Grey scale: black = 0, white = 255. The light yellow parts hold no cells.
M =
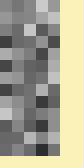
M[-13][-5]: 134
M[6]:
[157, 148, 103, 114, 193]
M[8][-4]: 141
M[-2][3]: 132
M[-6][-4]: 104
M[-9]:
[172, 146, 125, 71, 161]
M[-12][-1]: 192
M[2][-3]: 197
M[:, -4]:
[118, 131, 107, 105, 146, 126, 148, 104, 141, 152, 134, 105, 132]
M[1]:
[150, 131, 134, 164, 192]
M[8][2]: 115
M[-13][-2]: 202
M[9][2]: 103
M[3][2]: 111
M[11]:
[103, 105, 181, 132, 178]
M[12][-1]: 116
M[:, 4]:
[152, 192, 134, 76, 161, 173, 193, 106, 97, 143, 143, 178, 116]

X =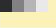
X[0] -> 44
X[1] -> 129
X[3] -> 233

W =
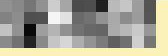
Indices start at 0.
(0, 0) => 145
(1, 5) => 225
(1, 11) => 155
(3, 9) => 95
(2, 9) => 171
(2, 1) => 146
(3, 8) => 123
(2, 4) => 180
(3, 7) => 147
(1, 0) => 130
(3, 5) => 214
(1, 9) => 169
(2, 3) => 158
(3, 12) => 118
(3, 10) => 112
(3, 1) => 114
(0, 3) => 145

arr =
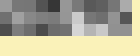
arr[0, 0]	155
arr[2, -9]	109
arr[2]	[77, 125, 109, 75, 108, 113, 213, 180, 200, 145, 145]
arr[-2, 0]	112
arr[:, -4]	[89, 119, 180]
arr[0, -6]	151
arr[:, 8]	[95, 111, 200]
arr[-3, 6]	121

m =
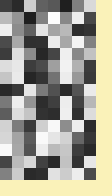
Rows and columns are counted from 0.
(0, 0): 62
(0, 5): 31
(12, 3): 236
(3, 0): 75
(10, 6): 237
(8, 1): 238
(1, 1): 148
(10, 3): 207
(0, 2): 206
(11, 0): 214
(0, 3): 97
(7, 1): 57
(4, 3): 39
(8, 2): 148
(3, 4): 235
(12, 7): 41
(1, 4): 253
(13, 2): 215
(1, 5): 136
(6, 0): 197
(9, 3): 50
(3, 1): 169
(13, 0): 69
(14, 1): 203
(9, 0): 93
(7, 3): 123
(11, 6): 102
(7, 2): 230
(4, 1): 223
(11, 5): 210
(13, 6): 50
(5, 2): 61
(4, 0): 60
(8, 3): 45
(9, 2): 196
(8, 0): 121

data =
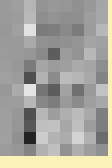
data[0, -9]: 154
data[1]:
[154, 156, 185, 142, 147, 143, 143, 158, 167]
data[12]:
[155, 151, 132, 176, 192, 146, 174, 157, 144]
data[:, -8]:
[159, 156, 160, 154, 154, 152, 156, 171, 157, 151, 150, 144, 151]
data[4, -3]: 148
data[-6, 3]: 117
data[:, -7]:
[181, 185, 225, 170, 150, 123, 80, 228, 183, 80, 87, 36, 132]
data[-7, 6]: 181
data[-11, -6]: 123
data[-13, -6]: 148
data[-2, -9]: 160
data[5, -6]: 166
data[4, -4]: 156
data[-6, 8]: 194
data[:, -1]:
[166, 167, 184, 161, 157, 142, 131, 194, 167, 127, 126, 108, 144]
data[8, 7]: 159
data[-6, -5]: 93
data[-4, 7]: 169
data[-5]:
[156, 157, 183, 135, 125, 154, 139, 159, 167]
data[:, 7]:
[153, 158, 156, 164, 184, 165, 168, 154, 159, 169, 157, 177, 157]
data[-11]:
[152, 160, 225, 123, 126, 138, 123, 156, 184]
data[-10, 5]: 145
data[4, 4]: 93

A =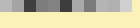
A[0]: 185
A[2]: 63
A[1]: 164
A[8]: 180

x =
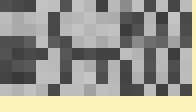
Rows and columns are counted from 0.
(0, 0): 80
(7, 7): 161
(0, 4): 191
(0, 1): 73
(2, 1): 170
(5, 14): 79
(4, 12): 81
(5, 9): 180
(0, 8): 65
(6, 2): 64
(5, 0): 71
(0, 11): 192
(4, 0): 83
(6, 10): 67
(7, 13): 63
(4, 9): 66
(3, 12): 110
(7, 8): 190
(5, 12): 84
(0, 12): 74
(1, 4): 73
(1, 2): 184
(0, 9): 185
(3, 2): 94
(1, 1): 169
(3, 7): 187
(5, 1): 83
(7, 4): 73
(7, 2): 192
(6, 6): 190
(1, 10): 82
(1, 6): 184
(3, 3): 190
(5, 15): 187
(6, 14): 70
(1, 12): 180
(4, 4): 185
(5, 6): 187

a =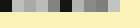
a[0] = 19
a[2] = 169
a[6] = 179
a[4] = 131

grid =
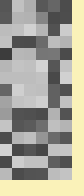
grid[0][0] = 86
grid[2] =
[188, 192, 209, 181, 82, 204]
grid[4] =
[60, 183, 181, 118, 119, 75]
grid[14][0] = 185
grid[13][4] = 94
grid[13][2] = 193
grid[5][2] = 192
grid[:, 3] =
[88, 133, 181, 107, 118, 211, 193, 190, 207, 76, 110, 149, 71, 193, 84]
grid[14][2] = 83
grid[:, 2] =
[174, 178, 209, 76, 181, 192, 189, 192, 198, 80, 91, 190, 84, 193, 83]
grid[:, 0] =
[86, 89, 188, 193, 60, 182, 189, 101, 163, 155, 196, 76, 210, 73, 185]
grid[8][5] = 192
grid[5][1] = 195
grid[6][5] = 209
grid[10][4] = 191
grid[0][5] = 76
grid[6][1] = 189
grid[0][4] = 102
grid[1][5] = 77
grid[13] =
[73, 205, 193, 193, 94, 79]
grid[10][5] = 180
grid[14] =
[185, 76, 83, 84, 188, 195]
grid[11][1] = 181
